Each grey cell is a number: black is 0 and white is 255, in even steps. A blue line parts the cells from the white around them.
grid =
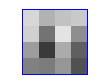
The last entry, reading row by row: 81
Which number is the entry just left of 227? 115
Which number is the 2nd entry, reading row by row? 178
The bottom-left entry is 129
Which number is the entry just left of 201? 194

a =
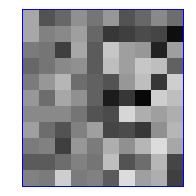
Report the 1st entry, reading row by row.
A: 167
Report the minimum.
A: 8
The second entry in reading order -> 83
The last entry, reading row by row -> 63
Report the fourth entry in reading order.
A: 144
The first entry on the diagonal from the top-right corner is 109
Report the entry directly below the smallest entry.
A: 174
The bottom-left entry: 129
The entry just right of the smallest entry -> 206
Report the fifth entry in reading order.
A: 117
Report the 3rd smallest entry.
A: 28
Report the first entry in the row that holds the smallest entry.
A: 151
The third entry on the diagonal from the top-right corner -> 151
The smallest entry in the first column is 91
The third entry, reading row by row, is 103
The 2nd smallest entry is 14
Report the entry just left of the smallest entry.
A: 55
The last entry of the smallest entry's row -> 190
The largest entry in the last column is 206
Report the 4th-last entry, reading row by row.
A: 220
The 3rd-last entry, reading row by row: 159

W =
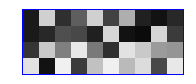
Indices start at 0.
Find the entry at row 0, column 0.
26
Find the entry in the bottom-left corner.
226
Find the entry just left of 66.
208
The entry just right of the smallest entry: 214
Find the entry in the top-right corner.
40
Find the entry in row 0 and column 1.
208
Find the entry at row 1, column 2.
79
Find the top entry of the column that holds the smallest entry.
32
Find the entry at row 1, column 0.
26
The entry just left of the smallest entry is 18
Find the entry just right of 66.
174
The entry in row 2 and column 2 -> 127

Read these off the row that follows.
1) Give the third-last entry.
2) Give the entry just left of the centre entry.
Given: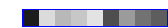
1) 155
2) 199

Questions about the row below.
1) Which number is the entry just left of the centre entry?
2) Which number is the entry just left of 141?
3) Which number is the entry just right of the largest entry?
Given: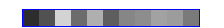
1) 175
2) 134
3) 108

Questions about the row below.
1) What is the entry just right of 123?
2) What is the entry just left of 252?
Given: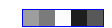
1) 252
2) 123

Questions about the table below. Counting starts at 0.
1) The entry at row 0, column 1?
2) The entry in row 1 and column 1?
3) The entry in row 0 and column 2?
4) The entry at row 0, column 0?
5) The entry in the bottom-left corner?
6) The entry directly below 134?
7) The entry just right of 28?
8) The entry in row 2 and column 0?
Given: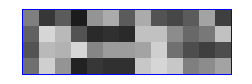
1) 55
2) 214
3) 91
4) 127
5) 112
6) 55
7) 148
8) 83

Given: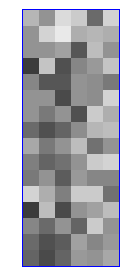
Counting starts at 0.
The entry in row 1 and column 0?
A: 147
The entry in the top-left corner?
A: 182
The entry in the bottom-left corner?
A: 100
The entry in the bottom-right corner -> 168
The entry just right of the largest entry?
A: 174
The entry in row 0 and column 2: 219
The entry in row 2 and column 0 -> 147
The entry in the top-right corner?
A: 211
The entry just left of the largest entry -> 211
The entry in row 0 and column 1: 147

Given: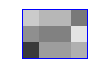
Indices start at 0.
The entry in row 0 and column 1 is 183
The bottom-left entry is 58
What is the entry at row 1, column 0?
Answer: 143
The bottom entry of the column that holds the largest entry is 176

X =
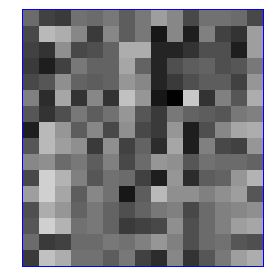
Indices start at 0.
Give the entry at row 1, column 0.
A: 72
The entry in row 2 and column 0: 65
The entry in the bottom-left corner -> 58
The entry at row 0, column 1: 65
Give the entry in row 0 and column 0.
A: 107
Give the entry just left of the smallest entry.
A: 23
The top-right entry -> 72
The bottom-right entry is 173
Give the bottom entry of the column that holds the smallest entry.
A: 135
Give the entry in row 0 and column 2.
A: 58
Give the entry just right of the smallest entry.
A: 200
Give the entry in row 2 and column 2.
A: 143
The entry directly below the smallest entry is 120
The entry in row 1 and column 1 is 185

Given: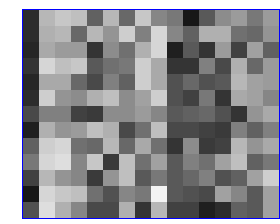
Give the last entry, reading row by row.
161
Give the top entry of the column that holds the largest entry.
134
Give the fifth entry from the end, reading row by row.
31
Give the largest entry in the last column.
206
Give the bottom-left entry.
81
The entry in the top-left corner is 44
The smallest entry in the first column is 23
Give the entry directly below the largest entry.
183
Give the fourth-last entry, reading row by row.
44
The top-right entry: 155
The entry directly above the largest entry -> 120
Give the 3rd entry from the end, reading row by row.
97
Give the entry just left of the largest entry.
120
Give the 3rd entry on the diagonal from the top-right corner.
65
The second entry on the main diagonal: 176
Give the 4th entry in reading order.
191
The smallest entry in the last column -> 97

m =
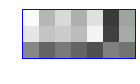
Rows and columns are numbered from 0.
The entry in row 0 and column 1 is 182
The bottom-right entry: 115
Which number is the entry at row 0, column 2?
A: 217
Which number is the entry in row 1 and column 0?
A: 230
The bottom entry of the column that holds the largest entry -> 135
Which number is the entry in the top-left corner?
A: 250

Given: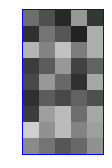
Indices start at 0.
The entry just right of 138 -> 116
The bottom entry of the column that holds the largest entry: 138
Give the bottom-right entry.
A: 145
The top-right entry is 54
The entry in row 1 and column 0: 48
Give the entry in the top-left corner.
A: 110
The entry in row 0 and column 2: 40
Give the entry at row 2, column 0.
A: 180
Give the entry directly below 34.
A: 124
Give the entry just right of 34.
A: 173
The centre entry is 104
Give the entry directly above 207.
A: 60
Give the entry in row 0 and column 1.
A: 79
